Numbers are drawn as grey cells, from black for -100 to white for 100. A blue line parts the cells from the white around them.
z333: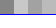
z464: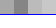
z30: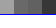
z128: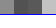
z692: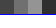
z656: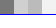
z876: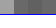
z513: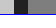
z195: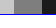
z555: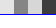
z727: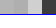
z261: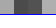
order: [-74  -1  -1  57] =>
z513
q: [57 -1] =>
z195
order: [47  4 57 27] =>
z333

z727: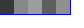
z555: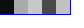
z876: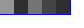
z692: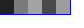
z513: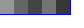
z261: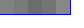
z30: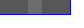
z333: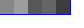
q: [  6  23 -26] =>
z727
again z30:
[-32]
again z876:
[-63]
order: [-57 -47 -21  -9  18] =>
z513
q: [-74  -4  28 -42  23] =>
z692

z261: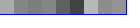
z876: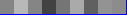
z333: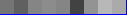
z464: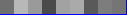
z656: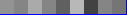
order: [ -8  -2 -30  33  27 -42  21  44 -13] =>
z464
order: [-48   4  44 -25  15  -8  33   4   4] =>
z656
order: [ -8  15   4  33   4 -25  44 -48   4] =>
z656

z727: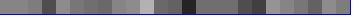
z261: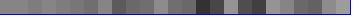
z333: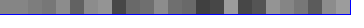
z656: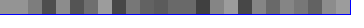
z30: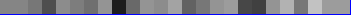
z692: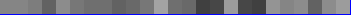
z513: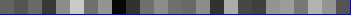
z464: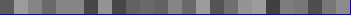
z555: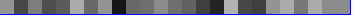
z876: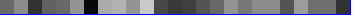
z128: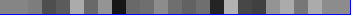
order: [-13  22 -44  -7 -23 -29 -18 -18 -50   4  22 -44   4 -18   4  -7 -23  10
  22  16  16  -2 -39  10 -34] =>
z656
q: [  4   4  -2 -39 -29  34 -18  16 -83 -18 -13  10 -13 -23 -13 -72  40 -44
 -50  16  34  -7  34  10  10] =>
z128
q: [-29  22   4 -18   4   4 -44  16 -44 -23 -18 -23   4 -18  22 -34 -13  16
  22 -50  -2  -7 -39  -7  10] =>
z464
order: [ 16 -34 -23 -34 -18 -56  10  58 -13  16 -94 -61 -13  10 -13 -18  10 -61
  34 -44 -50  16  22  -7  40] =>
z513
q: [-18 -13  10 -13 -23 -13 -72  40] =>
z128

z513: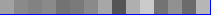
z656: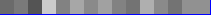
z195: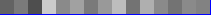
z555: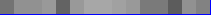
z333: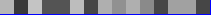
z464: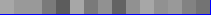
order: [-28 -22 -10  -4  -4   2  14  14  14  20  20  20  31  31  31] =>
z464
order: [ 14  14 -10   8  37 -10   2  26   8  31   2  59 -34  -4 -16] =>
z656
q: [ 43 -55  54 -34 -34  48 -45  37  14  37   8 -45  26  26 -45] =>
z333
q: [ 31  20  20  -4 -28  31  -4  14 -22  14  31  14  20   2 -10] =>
z464

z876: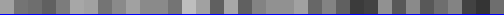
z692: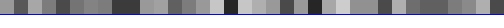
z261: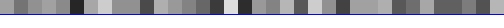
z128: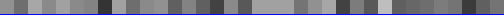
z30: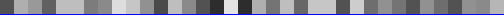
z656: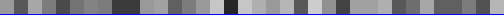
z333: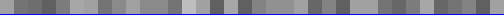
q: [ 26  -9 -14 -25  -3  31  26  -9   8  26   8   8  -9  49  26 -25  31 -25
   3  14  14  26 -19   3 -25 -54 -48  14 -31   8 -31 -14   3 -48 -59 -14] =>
z876
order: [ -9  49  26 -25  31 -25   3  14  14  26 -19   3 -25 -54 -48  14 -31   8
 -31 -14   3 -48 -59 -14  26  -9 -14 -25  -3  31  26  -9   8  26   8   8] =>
z876
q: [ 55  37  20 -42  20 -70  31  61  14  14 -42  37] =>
z692
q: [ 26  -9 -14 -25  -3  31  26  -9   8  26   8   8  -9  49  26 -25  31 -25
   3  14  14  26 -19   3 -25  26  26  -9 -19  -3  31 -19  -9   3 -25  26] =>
z333

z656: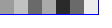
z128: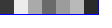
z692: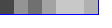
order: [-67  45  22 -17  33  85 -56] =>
z128
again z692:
[57]
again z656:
[-17]

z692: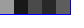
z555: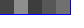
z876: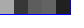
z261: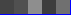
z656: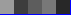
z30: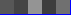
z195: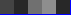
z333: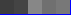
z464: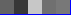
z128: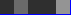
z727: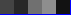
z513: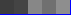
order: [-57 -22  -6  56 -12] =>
z464
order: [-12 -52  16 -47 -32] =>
z30
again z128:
[-63]
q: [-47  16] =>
z30
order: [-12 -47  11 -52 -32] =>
z555
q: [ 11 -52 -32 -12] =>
z555
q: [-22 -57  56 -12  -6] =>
z464

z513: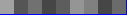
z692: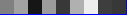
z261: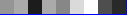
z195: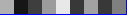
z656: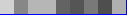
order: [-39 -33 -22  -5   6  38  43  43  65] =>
z656
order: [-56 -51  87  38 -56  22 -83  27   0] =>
z692
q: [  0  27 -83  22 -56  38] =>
z692
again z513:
[-45]
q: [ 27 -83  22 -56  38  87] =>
z692

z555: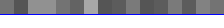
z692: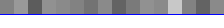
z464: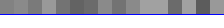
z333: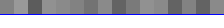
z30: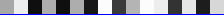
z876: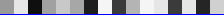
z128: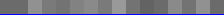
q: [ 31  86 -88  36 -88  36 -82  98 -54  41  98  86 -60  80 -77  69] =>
z30
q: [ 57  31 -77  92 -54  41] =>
z876
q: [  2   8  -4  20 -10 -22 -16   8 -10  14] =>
z128
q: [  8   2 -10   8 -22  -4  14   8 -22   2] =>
z333
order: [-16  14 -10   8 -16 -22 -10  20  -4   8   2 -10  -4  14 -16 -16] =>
z128

